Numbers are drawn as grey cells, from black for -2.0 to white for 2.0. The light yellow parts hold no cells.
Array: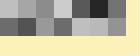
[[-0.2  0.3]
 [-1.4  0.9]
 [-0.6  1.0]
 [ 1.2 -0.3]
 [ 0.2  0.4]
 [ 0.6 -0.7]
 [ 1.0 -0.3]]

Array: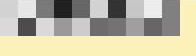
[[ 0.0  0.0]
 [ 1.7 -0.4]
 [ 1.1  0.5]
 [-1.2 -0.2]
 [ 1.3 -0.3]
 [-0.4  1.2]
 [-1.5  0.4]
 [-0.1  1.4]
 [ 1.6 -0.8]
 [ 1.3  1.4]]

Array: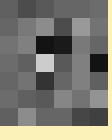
[[-0.3 -0.2 -0.4 -1.7 -0.5  0.3 -1.0]
 [-0.4  0.4 -0.1  0.0  0.0 -0.2 -0.9]
 [-0.4 -0.8 -1.6 -0.6 -0.4  0.1 -0.4]
 [-0.6  0.2 -1.7  1.2 -1.2 -0.6 -0.4]
 [-0.8 -0.1  0.0 -0.5 -0.2 -0.5  0.2]
 [-0.5 -0.4 -0.2 -0.3 -0.4 -0.3 -0.5]]

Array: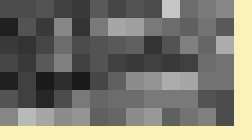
[[ 0.1 -0.6  0.7 -0.2 -0.2 -0.8 -0.8]
 [-0.1 -0.2 -0.4 -0.3 -0.2 -0.7  0.0]
 [-0.3 -0.5  0.0 -1.0  0.6 -0.1 -0.2]
 [ 1.1 -0.3 -0.7 -1.1  0.7 -0.1 -0.5]
 [-0.8 -0.1 -1.2 -1.0  0.3 -0.1  0.4]
 [-0.7  0.5 -0.5 -1.1  0.2 -0.3  0.2]
 [-0.9  0.6 -0.6 -1.0 -0.5 -0.3 -0.4]
 [-0.6 -0.1 -0.7 -0.7 -0.9 -0.4 -0.5]
 [-1.1 -1.2 -0.8 -1.0 -1.6 -0.1  0.3]
 [-1.0  0.1 -0.3  0.0 -1.3 -0.8  0.2]
 [-0.7 -1.1 -0.9 -0.6 -1.6 -1.4  0.6]
 [-0.8 -0.7 -1.2 -1.1 -1.0 -1.0  0.9]
 [-0.8 -1.5 -1.1 -0.9 -1.5 -0.7  0.1]]

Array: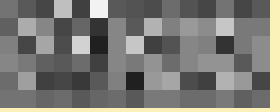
[[-0.6 -0.1  0.2  0.2 -0.9 -0.3]
 [-0.9 -0.1 -0.1 -0.6  0.4 -0.5]
 [-0.2  1.1 -1.2  0.3  0.8 -0.1]
 [-0.9  0.2  0.0  0.3 -1.0 -0.3]
 [-0.7  0.4  0.1  0.1 -0.8 -0.3]
 [-0.3  0.0 -0.7 -0.3  0.6 -0.1]
 [-0.8  0.8 -1.0  0.3  0.4 -0.1]
 [-0.7 -0.6  1.1 -0.1 -1.5 -0.6]
 [-0.6  0.1  0.1  0.1  0.0 -0.3]
 [ 1.8 -1.2 -1.5 -1.0 -0.6 -0.4]
 [-1.0 -0.4  1.3 -0.3 -1.1 -0.6]
 [ 1.0 -0.9 -0.8 -0.6 -0.9 -0.3]
 [-0.9  0.1  0.6 -0.5 -1.0 -0.4]
 [-0.6  0.7 -0.9 -0.1  0.5 -0.2]
 [-0.2 -0.5  0.0  0.1 -0.3 -0.2]]

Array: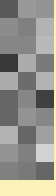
[[ 0.3  0.8  0.9 -0.1  0.8 -1.0  0.1  0.5  1.3 -0.4]
 [ 0.4  0.0  0.1  0.7 -0.3  0.1  0.3 -0.4  0.0 -0.1]
 [-0.6  0.2  0.1 -1.1  0.7 -0.4 -0.4  0.8  0.3  0.0]]

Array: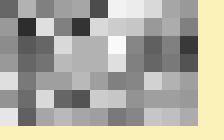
[[ 0.4  0.0 -1.1 -0.7  0.5  0.4  0.7]
 [ 0.6  0.7  0.0 -0.1  0.8  0.5  1.0]
 [ 1.4  0.4 -0.5 -0.4  1.3  0.5  1.1]
 [ 1.7  1.1  0.1  0.0  0.1  0.3  0.1]
 [ 1.8  1.2  1.9  1.5  0.0  1.1 -0.1]
 [-0.8  1.4  0.8  0.8  0.5  1.2  0.5]
 [ 0.6 -1.2  0.8  0.8  0.9 -0.7  0.6]
 [ 0.5  0.0  1.4  0.9  0.5 -0.4  0.9]
 [ 0.0  1.5 -0.4 -0.2  0.5  1.4  0.6]
 [ 0.8 -1.3 -0.6 -0.4 -0.1 -0.3 -0.5]
 [-0.4  0.4  0.2  0.4  1.5  0.3  1.6]]
